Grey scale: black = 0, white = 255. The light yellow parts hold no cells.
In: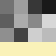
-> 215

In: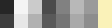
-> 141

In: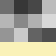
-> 216

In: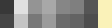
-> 77

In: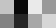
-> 214

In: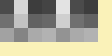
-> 98
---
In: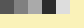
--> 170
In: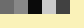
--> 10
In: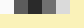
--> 42
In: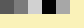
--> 209
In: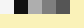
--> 174
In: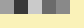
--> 202
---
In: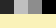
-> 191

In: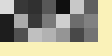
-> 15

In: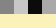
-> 199

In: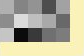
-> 147

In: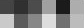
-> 160

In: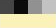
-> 11

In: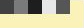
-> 30

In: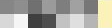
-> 126

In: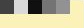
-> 16

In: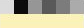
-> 89
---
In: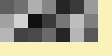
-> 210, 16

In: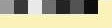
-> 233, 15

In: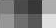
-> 223, 55

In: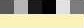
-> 225, 4

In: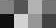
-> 211, 17

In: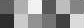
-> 241, 45

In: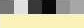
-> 224, 10

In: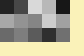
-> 217, 23

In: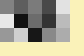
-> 232, 17

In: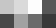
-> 253, 57
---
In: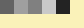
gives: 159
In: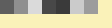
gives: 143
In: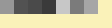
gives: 82
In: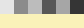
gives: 139
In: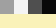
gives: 244
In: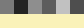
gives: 35
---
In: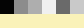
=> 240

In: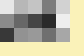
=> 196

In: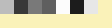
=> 252

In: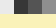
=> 55

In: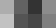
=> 98

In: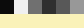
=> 47
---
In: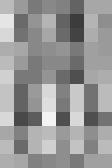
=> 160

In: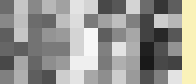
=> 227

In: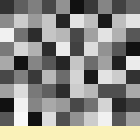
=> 161

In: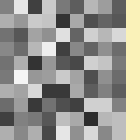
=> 190

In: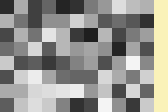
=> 202

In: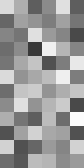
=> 154

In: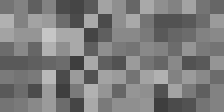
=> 130

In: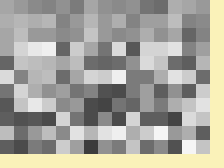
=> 196

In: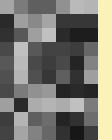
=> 61
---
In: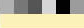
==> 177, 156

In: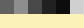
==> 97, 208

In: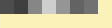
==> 77, 113

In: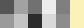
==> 85, 140

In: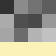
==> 50, 193

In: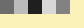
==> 108, 130

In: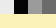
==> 235, 107
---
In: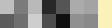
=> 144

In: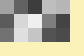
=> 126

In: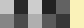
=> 90

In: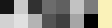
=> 166

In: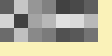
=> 218

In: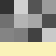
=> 167
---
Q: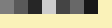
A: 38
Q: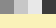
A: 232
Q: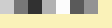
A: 49
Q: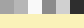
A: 249
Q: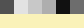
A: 200
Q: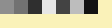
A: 47
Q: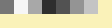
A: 168
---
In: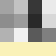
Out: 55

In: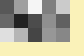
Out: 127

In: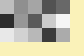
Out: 82

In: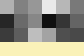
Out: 183

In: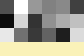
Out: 137

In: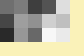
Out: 83
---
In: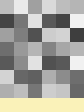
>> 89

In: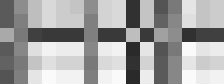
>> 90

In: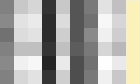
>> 129

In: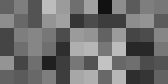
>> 69

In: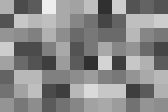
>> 99

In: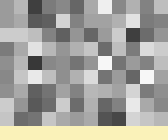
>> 143
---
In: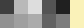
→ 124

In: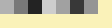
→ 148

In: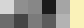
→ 179

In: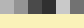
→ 114

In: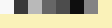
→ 131

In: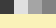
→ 130

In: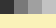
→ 194
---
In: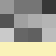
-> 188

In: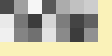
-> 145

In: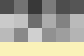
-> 180

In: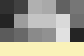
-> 36

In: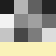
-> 220

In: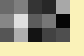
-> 78

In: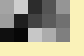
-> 127
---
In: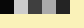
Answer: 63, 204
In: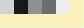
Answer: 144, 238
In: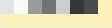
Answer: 115, 250
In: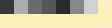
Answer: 87, 209
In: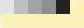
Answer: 164, 226
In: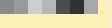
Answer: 183, 205
